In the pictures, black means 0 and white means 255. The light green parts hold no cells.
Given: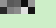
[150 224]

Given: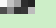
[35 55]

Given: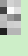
[200 251 190]

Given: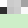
[163 204]

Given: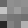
[144 157 119  39]

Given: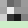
[154 151  55]

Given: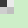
[234 206]

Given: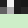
[23 27]
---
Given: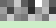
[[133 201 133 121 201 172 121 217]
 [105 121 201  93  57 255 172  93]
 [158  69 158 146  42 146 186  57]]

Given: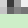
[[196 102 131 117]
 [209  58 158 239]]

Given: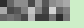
[[102 115 102  73 181  59  59 115  45 115]
 [ 45 102 141 141  73 154  87 141 154 169]
 [169  73  87 128 196 128  73 211 102 128]]

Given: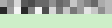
[[ 40 156 244  40 131 244  76 214 119 198 119 156 228 198 143 185]
 [171 143 214  89  76 104 104 143 104 119 198 156 131 104 171 185]]

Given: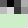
[[188 218  55 147]
 [ 91   2  67 174]]

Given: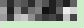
[[155  57 185 197 142  84  57  69  44 197  69]
 [113  44  97  84  44 113  84  32  69  32  97]
 [169  32 142  57 113 129  17  32  97 237 213]]
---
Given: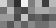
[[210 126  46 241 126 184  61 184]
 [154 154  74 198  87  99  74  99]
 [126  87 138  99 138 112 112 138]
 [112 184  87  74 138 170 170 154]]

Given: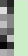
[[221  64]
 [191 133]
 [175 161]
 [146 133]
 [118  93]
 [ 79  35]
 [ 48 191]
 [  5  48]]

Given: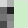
[[214 175]
 [116 131]
 [103  35]
 [ 75 145]]

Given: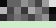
[[183  68 129  55 171 129  84  10]
 [ 39  84 115  99  68 115 145  26]
 [ 10  99  99 145 115  68 157 223]]

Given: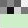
[[152  18 211 121]
 [108 137  92 241]]

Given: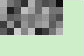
[[176 117  92  48 176 104  77  92  16]
 [162  32  77 191 162 104 176 117 117]
 [149  92 104 133 117 133 149 104  77]
 [ 92  48 204 133 191  32  61 117 176]
 [ 61 149  61 149 117 149 162  92 133]]
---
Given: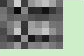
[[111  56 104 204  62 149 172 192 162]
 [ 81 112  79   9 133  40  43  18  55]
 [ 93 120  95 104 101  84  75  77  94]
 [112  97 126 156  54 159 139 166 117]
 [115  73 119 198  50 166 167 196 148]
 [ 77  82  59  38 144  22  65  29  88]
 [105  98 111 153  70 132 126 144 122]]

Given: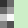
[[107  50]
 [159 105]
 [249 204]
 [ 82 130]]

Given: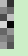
[[ 49 184]
 [105 132]
 [191  74]
 [  8 214]
 [147 102]
 [106 131]
 [ 84 156]]

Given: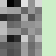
[[217 198   1  31 225 147]
 [120 173 161 159 102 151]
 [136  44  66  73 175  87]
 [155 185 104 111 145 146]
 [136 189 146 146 113 155]
 [186 144  24  46 206 126]
 [136  92  87  94 157 108]
 [148 105  78  88 159 113]]

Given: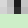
[[197 216 188  27]
 [186 210 195  45]]

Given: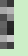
[[ 53  96]
 [181 168]
 [139  76]
 [ 40  99]
 [ 36  92]
 [201 172]
 [ 61  95]]

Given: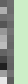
[[110  98]
 [108 175]
 [116 111]
 [105  85]
 [116 151]
 [107 175]
 [102 188]
 [111 100]
 [101  70]
 [ 98  32]
 [114 157]
 [ 92 231]]
